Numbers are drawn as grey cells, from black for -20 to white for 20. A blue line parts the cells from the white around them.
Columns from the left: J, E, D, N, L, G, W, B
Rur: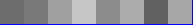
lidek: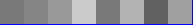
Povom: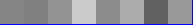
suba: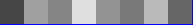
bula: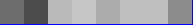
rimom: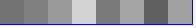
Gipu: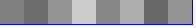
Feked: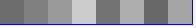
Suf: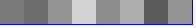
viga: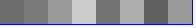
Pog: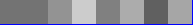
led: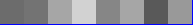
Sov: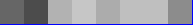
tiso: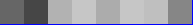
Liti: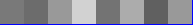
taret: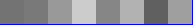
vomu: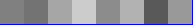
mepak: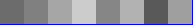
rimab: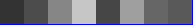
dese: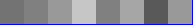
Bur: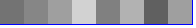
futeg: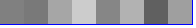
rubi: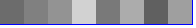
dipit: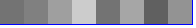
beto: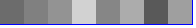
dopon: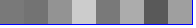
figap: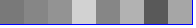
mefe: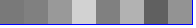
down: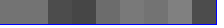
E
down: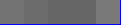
J
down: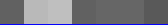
W
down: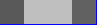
W
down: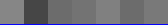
J
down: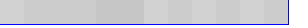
N

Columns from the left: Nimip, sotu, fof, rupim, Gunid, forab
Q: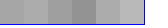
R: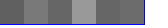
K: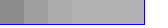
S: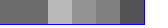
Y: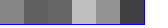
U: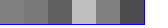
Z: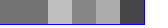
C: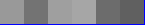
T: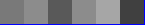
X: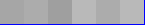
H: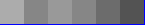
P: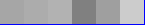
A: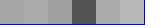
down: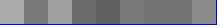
sotu
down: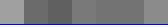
sotu
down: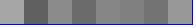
Nimip
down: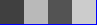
forab
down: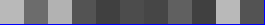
forab

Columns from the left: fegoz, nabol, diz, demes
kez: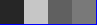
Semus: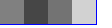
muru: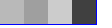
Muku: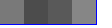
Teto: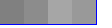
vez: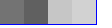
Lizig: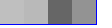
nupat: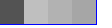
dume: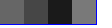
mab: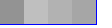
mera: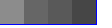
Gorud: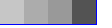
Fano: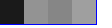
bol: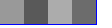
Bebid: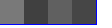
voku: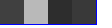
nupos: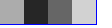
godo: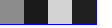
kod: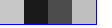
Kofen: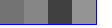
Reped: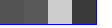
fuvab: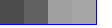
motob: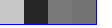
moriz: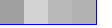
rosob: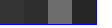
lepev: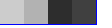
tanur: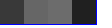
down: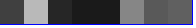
nabol
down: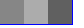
diz
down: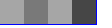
demes
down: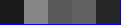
nabol
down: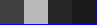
nabol

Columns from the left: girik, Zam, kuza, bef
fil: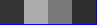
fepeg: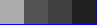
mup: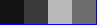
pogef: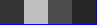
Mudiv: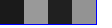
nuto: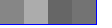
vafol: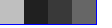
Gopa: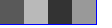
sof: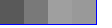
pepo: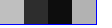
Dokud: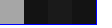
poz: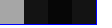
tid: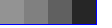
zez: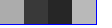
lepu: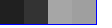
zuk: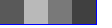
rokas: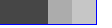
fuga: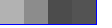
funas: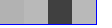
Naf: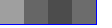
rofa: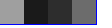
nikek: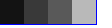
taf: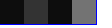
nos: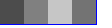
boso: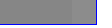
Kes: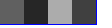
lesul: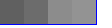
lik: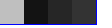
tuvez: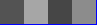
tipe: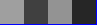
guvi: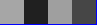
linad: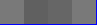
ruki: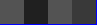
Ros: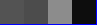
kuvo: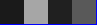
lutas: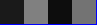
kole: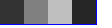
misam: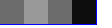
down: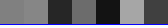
Zam
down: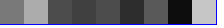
kuza
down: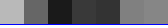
Zam
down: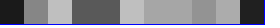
girik
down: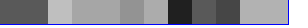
girik
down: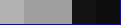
girik

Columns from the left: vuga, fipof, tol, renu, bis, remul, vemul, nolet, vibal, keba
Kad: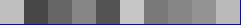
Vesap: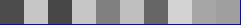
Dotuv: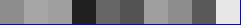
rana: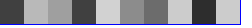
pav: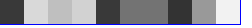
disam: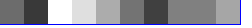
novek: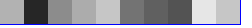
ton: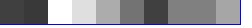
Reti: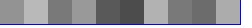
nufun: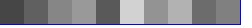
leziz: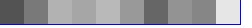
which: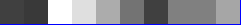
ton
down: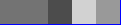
remul
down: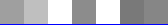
tol
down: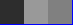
vibal

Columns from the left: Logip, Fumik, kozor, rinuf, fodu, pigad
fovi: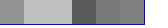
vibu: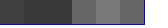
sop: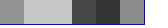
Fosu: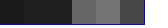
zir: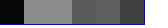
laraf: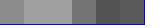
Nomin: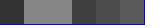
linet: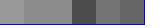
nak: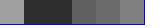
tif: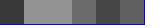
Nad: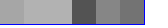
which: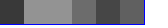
tif
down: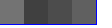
rinuf
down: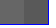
rinuf
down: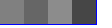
pigad
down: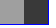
Logip
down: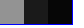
Logip
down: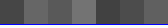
rinuf

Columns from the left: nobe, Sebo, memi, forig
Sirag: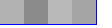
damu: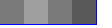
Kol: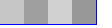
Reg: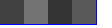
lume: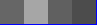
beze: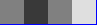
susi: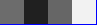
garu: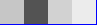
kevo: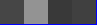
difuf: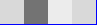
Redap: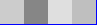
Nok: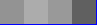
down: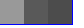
forig
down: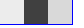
forig
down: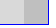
forig
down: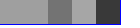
Sebo
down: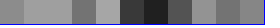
Sebo

